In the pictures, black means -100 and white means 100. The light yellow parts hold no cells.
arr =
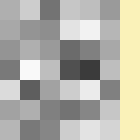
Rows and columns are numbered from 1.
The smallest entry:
-54
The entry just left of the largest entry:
-5
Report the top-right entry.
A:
21
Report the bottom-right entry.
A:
66
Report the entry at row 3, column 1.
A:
16
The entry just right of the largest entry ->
49
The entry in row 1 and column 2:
61
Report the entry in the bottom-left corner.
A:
43
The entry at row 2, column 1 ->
32
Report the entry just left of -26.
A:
72
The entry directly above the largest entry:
37
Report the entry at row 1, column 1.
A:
37
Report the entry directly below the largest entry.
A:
-26

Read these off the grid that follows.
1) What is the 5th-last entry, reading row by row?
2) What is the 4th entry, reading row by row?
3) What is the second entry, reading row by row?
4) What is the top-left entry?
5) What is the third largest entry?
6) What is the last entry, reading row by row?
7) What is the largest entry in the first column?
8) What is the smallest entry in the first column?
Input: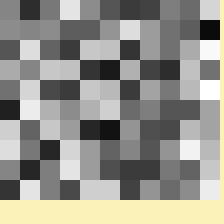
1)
-48
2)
79
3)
-65
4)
4
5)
90
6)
85
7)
73
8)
-75

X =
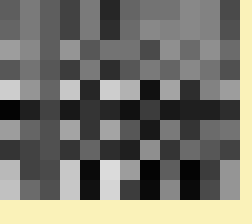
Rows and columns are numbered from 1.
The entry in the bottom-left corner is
51
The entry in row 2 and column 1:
-21
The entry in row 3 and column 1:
23
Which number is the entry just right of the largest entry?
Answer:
23
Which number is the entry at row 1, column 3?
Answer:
-26
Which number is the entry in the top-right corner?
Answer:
-42
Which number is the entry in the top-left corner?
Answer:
-26
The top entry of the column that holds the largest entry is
-70
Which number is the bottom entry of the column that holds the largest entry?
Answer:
67
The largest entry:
72
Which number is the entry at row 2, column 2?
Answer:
-4
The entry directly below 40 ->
-87
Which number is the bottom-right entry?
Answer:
17
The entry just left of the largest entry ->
-92
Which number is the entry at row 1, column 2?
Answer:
-4

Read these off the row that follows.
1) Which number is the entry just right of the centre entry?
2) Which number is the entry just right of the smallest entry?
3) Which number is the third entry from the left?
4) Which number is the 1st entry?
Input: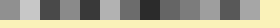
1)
-66
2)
-21
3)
-43
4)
13

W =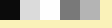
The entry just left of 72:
-91
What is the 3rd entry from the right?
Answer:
99
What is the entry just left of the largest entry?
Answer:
72

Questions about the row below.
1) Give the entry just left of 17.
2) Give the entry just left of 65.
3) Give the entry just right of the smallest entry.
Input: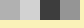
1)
-52
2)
39
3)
17

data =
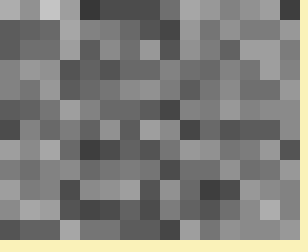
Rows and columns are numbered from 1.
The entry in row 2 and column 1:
-28
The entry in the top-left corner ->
36
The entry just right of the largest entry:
24
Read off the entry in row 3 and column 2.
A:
-13
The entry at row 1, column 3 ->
54
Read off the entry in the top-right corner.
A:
-51
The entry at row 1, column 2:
14
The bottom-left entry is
-34
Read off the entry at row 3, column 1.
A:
-28
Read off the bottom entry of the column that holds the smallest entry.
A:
-8
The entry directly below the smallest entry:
2
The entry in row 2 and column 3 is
-18
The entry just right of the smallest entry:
-40
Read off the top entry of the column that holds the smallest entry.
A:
-57
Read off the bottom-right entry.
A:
19

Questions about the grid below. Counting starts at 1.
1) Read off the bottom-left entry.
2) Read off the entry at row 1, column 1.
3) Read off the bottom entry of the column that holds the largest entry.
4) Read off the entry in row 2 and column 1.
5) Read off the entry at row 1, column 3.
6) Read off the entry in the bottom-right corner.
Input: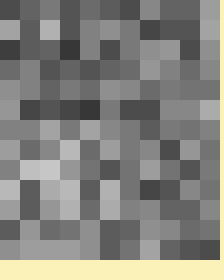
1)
12
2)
-40
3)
23
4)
28
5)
-5
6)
-40
